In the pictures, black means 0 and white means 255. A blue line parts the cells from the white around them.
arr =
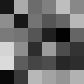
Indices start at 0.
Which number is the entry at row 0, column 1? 171
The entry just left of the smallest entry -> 31
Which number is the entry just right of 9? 57
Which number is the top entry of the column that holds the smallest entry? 190
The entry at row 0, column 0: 23
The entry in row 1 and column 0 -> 142
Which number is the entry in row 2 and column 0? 122
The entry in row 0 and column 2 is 108
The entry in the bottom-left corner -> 9
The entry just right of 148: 178
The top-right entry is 136

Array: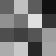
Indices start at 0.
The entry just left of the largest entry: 116
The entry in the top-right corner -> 16
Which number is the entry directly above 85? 224
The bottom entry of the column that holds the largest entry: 38
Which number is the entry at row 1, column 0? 145

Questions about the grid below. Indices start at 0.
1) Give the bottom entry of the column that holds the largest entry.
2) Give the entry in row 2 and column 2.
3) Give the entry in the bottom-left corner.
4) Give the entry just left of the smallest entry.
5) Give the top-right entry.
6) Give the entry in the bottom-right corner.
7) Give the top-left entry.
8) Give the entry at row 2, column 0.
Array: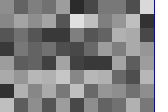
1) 72
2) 85
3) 191
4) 157
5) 217
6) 120
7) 142
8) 85
